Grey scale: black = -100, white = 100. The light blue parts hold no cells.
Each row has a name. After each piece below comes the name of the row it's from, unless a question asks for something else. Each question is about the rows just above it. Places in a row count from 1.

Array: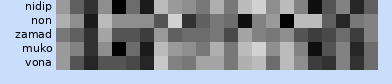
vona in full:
[ 21 -34 -70 -34 -34 -43 -70  56   2  -6  29  29  -6  37  47 -15  47  11
 -52 -61   2 -61 -15]
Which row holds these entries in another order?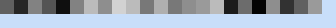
nidip

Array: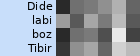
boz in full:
[-68 -12  -4 -38  83 -48]
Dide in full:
[-68 -12  -4  13  39 -21]
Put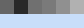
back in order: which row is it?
Dide
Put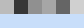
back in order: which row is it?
Tibir
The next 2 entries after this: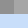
[-21  63]

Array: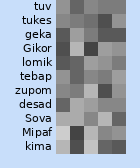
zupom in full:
[  6  -3  43 -38  15]
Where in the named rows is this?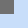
tukes, 3

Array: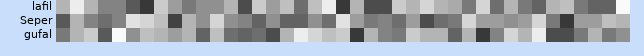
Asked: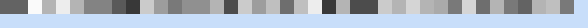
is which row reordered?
lafil
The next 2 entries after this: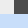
[-40  -5]
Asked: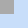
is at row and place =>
lafil, 29

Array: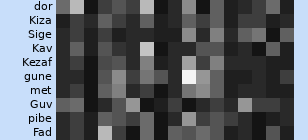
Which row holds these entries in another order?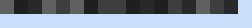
Kiza
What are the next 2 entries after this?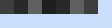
[-25 -76]
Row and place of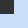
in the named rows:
Kav, 5
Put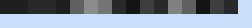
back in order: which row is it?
met
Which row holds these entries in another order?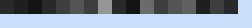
pibe
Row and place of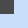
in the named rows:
Kezaf, 4

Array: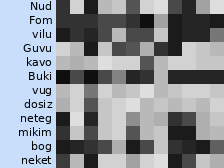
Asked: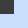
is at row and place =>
neket, 1
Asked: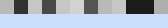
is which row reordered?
mikim
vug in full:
[45 65 -7 65 45 55 74 45 55 65 65 55]
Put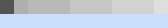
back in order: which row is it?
dosiz
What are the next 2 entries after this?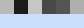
[-61 -79]

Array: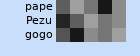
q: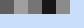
pape
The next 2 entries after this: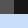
[ 9 -8]
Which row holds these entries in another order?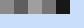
pape
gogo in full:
[-34 -82   9  -8  25]
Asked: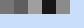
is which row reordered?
pape

